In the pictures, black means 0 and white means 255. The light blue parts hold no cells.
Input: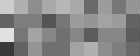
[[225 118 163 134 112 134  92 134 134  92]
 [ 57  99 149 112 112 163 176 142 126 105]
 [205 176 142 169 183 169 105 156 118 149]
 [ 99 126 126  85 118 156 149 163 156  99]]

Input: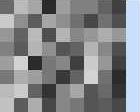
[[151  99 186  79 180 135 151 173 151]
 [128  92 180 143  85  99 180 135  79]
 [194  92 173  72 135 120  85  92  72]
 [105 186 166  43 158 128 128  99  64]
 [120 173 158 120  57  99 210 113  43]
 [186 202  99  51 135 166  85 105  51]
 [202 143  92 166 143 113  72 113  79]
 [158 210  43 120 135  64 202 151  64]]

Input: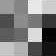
[[155 133 231 205]
 [ 91 105 219   5]
 [ 77 140 119  54]
 [197 177  69  18]]

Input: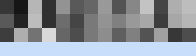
[[ 89  35 189  49 109  69 121 147 128 153 167  61 167 182]
 [ 55  22 182  49 147  89 102 153  83 135 195  69 174 189]
 [ 61 174 115 217 102  77 121 141  95 128  83 160  55  77]]

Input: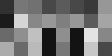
[[106 143 192  19 143  19 227 135]
 [172 106 186  19 119  19 199  72]
 [ 27 213 135 151 127 151  91 165]
 [ 49 119 113  72  91  72  57 151]]

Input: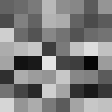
[[172 185 199  61 122 193 221 193]
 [214 149 172 122  91 164 199 193]
 [ 47 172 156 149 199 135 129  91]
 [ 99 107 122 185 142 135  91 149]
 [ 75 129  99 179 172  99  75  91]
 [207 107  83 135 115  83 107 115]
 [115  68  40 207 164  47  25  54]
 [164  18  25 228  68  61   6 156]]
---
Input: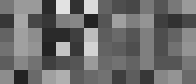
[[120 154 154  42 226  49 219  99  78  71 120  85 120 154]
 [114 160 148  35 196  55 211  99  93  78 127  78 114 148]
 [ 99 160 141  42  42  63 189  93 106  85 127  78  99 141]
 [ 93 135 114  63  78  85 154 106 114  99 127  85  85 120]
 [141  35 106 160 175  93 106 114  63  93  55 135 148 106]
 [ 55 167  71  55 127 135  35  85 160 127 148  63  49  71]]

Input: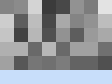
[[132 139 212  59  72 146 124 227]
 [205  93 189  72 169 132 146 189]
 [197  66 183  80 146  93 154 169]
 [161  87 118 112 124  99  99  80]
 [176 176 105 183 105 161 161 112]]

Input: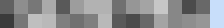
[[ 59 119 191 185 127 112 127 185  89  75 104 164 135 142 150]
 [ 97 142 119 170  89 157 178 178 112 150 164 199 135  75 104]]

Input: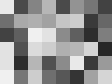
[[ 66  95 240 226 139  95  45 126]
 [226  81 219 205 175 182 213  39]
 [240 118 205 111  87  52 162 213]
 [226  45 182  81 139 233  58 154]
 [111 169 175 162 197 205  58 103]
 [233  74 132 182  74 147 118  66]]

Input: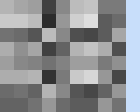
[[201 201 188  44 151 207 222  92 107]
 [173 173 180  51 122 201 214 151  71]
 [173 144 166  65  99 180 195 173  79]
 [180 166 158  65 136 188 195 122 122]
 [158 136 130 114 130 158 158 122 144]
 [ 99  99 114 151 107  92  92 151 114]
 [107 114  99 180 136  85  71  99 151]
 [114 107  85 188 136  79  71  92 166]]

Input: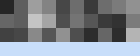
[[102  94 196 165  78 116  86  58  50 123]
 [ 38  94 158 131  71 109  58 109 123 145]
 [ 65  71 137  86 145  78  44 102  44 180]]
